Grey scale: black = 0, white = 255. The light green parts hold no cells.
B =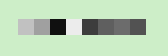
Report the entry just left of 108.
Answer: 95
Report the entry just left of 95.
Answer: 61

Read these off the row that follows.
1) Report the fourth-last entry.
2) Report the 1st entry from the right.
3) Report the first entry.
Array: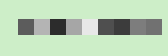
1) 79
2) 113
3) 92

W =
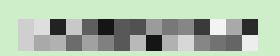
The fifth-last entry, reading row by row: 215
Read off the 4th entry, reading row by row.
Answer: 200
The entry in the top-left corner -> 207
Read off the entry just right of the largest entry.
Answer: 169
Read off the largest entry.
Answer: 243
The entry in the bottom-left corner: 207
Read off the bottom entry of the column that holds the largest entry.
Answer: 114
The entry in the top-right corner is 42
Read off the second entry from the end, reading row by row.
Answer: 101

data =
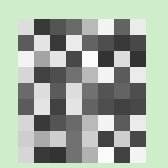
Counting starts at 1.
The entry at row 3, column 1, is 243
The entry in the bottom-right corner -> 243
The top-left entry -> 221
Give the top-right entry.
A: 235
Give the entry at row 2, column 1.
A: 91
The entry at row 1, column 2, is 57
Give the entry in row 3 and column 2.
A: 164
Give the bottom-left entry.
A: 214

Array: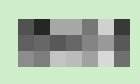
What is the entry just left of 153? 132
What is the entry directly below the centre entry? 187
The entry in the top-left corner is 81
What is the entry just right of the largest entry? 111
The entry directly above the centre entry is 167
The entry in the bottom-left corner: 140

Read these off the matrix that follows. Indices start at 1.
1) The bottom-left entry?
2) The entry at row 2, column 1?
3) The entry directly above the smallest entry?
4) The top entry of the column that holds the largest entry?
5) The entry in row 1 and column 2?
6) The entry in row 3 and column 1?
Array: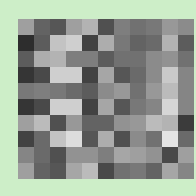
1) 159
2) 45
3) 159
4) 152
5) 99
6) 92

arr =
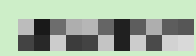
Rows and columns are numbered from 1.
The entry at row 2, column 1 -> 67
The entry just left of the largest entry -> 210
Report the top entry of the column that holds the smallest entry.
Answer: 25
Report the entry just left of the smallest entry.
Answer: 188
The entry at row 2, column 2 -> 40
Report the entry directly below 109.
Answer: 204
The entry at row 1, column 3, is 109

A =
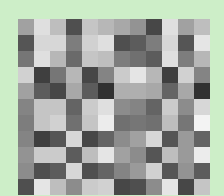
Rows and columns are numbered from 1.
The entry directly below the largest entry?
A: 100
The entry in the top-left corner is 161
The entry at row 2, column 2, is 215
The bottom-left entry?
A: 79
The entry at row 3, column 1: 118
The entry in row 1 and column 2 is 223
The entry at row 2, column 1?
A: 85
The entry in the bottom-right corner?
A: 197
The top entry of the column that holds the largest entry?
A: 190
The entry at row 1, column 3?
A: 190
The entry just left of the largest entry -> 118

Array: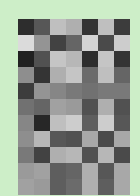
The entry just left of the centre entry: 161
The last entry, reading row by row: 168
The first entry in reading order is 45
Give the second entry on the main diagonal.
148
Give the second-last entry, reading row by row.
94
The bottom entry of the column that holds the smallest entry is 161
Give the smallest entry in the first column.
33
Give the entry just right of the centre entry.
81
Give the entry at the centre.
154
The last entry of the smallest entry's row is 52
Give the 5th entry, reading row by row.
52
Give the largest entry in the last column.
205
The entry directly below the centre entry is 205
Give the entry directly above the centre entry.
121
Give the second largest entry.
212
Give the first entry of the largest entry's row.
219
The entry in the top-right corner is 60
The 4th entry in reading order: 175
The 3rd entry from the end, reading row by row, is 175
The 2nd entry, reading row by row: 87

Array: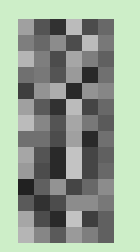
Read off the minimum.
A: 33
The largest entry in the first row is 187
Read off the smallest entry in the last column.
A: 90
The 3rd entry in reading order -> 49
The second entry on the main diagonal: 104
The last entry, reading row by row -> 96
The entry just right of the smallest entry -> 96
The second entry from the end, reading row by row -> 126
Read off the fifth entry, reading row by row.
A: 76
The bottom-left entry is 181
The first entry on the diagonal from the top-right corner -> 104
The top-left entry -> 160
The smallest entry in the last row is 90
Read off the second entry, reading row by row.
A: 84
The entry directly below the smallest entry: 90
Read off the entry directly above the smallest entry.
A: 154

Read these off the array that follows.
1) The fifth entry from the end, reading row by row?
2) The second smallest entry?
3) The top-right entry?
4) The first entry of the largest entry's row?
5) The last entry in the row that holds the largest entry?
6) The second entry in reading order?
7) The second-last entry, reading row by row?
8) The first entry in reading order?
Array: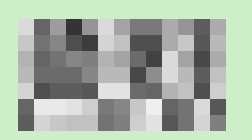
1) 226
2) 60
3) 171
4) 101
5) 87
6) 101
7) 212
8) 218
